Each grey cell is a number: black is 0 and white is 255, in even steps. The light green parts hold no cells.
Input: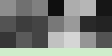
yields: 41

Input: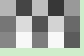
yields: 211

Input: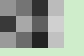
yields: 95

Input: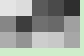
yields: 105

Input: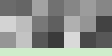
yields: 149

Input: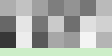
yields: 223
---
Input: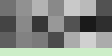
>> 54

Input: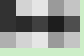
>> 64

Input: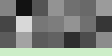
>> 119

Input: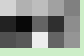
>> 100

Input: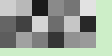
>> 213

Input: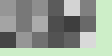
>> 171

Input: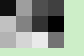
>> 50
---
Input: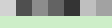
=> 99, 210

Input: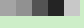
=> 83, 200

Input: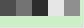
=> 45, 230

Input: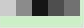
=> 21, 204

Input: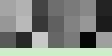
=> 95, 199

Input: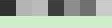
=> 62, 202
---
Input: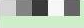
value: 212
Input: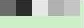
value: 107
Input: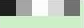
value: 32
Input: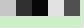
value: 198
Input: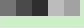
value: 117
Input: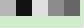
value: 181
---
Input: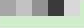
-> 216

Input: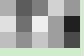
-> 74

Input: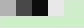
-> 232

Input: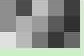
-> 105

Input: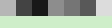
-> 220

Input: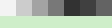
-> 99

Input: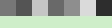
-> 45

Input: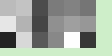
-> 55

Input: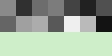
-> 19
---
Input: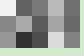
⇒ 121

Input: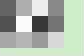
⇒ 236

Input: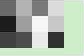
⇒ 121

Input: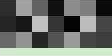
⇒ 98

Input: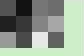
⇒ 117

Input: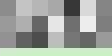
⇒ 182
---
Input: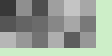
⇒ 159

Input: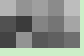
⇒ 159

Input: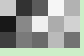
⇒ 91

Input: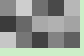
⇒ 112

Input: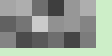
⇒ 62

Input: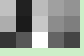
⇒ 187

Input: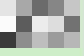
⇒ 107

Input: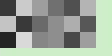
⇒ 112

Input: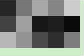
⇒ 168
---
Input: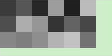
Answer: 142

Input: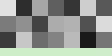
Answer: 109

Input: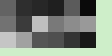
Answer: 85

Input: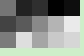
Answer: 165

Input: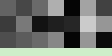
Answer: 106

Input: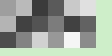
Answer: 209

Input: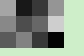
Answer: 56

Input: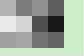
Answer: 115

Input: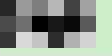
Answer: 197
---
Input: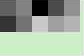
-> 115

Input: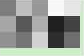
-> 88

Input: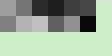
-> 179

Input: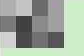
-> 65

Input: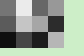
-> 197

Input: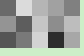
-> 93

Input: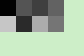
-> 42
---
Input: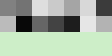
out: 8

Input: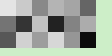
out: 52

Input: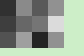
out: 103

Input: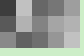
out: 178

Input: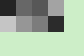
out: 150

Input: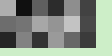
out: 116

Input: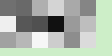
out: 87
